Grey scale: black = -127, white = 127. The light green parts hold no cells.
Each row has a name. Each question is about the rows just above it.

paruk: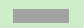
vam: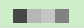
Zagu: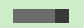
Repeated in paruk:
[35]
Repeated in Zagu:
[-19]
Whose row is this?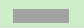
paruk
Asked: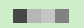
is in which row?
vam

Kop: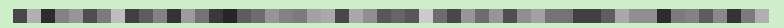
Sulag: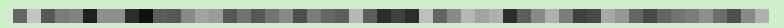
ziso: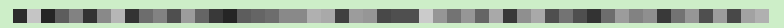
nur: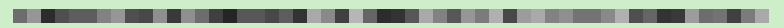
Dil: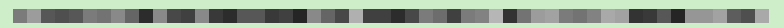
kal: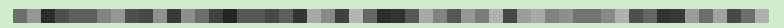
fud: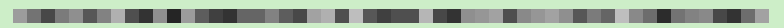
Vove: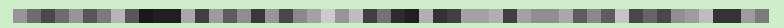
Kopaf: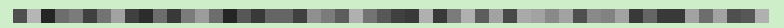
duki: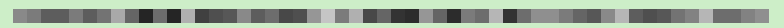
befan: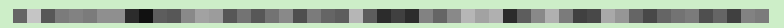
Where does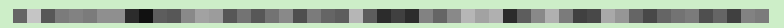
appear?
befan
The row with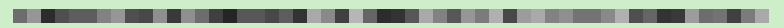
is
nur
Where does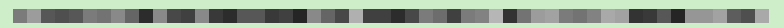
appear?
Dil
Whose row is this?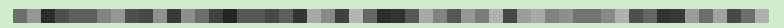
kal
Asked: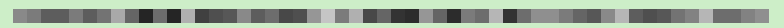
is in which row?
duki
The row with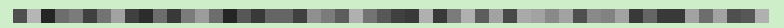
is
Kopaf

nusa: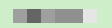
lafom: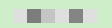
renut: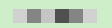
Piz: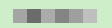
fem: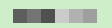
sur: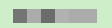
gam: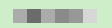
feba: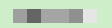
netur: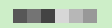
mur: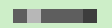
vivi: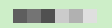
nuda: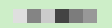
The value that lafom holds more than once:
[95]
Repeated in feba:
[37]
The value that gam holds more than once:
[43]
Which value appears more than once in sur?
[43]
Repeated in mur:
[-33]
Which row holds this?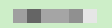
feba

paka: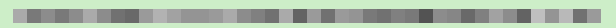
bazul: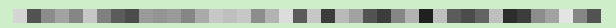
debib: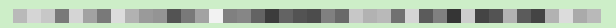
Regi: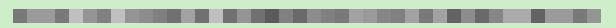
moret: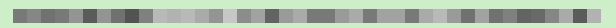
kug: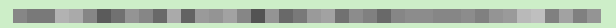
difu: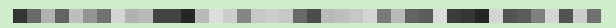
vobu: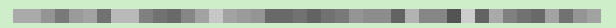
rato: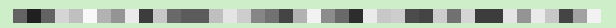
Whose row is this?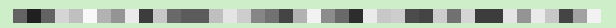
rato
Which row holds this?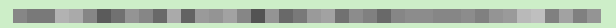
kug
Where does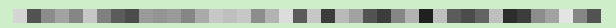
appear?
bazul
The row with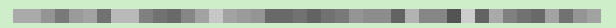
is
vobu
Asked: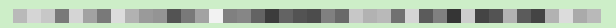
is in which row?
debib

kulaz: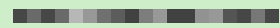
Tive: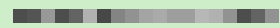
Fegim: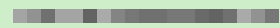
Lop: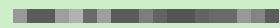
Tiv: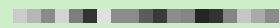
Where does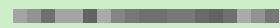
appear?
Fegim
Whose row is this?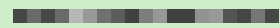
kulaz
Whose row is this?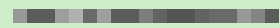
Lop

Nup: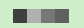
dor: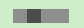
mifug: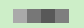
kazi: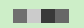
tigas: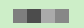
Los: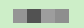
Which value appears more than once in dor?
[14]
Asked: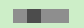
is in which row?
dor

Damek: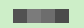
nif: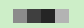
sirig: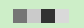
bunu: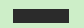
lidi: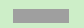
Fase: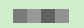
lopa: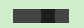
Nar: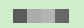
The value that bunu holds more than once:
[-84]
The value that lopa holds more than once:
[-58]
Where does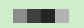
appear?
nif
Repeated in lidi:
[31]
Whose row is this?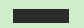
bunu

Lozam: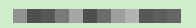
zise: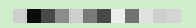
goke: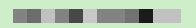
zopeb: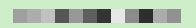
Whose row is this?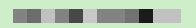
goke
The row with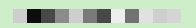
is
zise
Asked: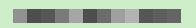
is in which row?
Lozam

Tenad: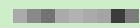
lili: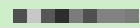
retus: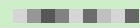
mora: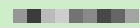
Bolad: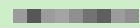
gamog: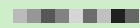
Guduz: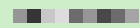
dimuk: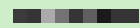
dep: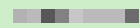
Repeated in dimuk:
[-74]
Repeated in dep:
[58]
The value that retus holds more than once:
[85]
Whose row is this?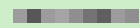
Bolad
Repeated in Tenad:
[42]

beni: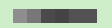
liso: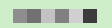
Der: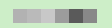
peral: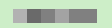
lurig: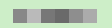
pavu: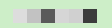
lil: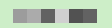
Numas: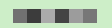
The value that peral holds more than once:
[0]
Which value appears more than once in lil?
[-29]

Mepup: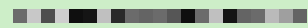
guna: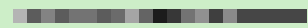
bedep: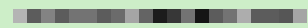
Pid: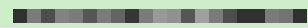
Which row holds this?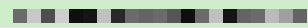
Mepup
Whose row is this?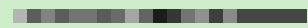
guna

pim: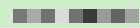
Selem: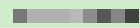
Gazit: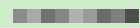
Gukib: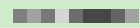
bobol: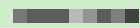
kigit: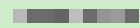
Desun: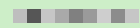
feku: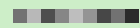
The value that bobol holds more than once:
[-35]
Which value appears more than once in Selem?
[49]
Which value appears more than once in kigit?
[-20]
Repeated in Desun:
[70]
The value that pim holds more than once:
[-13]
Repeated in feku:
[-13]
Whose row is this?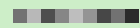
feku

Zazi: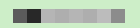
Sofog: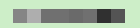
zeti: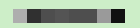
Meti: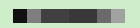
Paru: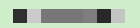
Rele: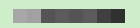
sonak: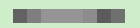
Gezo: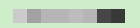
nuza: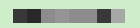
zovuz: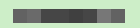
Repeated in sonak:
[20]
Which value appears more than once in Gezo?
[53]
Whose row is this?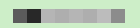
Zazi
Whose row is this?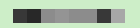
nuza

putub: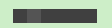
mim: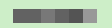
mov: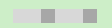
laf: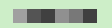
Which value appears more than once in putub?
[-63]
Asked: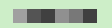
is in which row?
laf
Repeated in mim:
[-29]
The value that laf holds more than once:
[-63]
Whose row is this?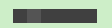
putub

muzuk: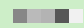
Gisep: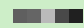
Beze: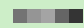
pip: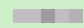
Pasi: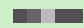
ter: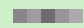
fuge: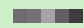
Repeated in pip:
[64]
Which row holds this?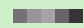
Beze
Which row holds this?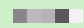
muzuk
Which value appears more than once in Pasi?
[-46]
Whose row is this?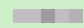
pip
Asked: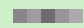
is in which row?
ter

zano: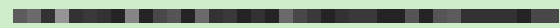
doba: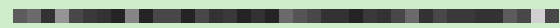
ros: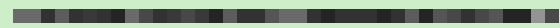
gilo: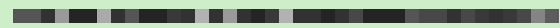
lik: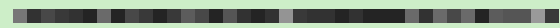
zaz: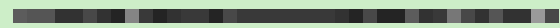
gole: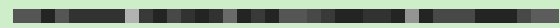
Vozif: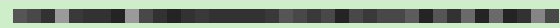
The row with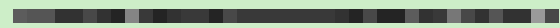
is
zaz
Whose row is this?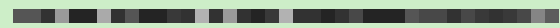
gilo
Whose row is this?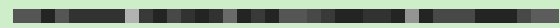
gole
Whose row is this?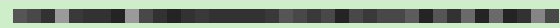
Vozif
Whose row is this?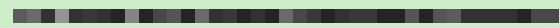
zano
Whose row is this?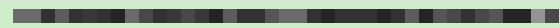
ros

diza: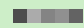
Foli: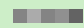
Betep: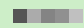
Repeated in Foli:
[4]
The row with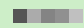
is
Betep

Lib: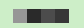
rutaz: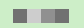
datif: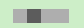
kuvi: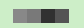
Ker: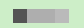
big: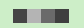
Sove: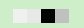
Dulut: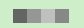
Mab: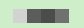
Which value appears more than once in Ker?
[46]
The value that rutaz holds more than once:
[-14]
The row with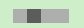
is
datif
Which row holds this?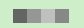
Dulut
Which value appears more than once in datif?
[46]

